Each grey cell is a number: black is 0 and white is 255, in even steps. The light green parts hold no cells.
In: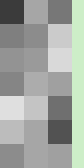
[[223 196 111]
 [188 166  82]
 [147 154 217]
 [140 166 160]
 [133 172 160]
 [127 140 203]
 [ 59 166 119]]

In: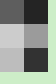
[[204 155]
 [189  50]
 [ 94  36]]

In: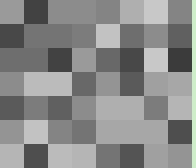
[[181  78 187 181 116  84 160 148]
 [154  66 140 140 132 175 200 132]
 [148 194 132 116 167 167 167  78]
 [140 187 187 104 148  90 160 167]
 [110 110  66 154 104  72 200  59]
 [ 90 124  96 140 175 175 124 181]
 [ 72 116 116 124 194 110 140  96]]

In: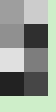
[[224 125]
 [158 204]
 [144  47]
 [ 34  70]]

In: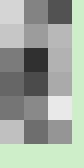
[[213 131  82]
 [198 156 184]
 [192 110 149]
 [123  48 178]
 [117 137 233]
 [102  75 170]]

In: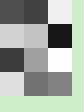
[[223 114 130]
 [210 195  24]
 [ 79  65 239]
 [ 59 160 253]]

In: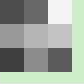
[[153 180 194]
 [ 78 104 244]
 [ 64 140  91]]

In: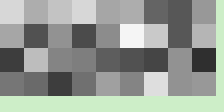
[[215 173 195 215 166 173 100  87 152]
 [166  81 146  75 140 245 201  87 181]
 [118 106  61 112 160 132 222 146 152]
 [ 61 189 132 126  93  81  69 146  47]]
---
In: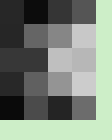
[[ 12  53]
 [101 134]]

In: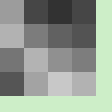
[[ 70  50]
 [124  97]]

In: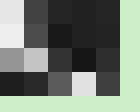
[[66 37]
 [76 25]]

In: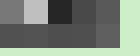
[[191  38]
 [ 83  78]]

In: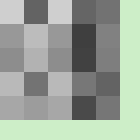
[[ 99 207]
 [188 152]]

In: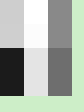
[[255 137]
 [252 137]]
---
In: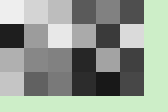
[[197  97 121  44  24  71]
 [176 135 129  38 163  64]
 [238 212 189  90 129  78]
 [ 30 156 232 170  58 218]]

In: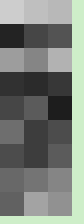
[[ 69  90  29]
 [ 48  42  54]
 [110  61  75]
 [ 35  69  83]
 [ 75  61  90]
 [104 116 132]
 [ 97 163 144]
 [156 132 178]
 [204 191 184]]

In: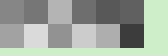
[[161 218 146 203 173  61]
 [133 119 180 111  89  97]]

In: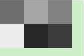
[[236  40  60]
 [110 166 130]]

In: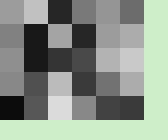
[[156 193  38 121 149 108]
 [143  24  52  73 179 201]
 [129  24 164  38 156 172]
 [136  80 187  58 114 172]
 [ 12  87 219 136  66  58]]

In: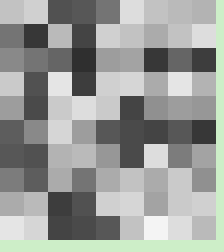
[[171 186  61  81 208 214 163 202 208]
 [229 214  68  74  87 194 244 221 186]
 [194 208  81  87 116 221 194 186 179]
 [137 116 101  47 157 163  55 101  61]
 [124  93 171 116 171 194 171 202 144]
 [ 87  81 179 186 151  74 221 124 163]
 [116  55 186  68 208 194 171 194 221]
 [157  74 202 221 202  68 144 157 151]
 [ 93 137 214 157  87  74  68  87  55]
 [202  81 229  61 208 214 171 229 179]]
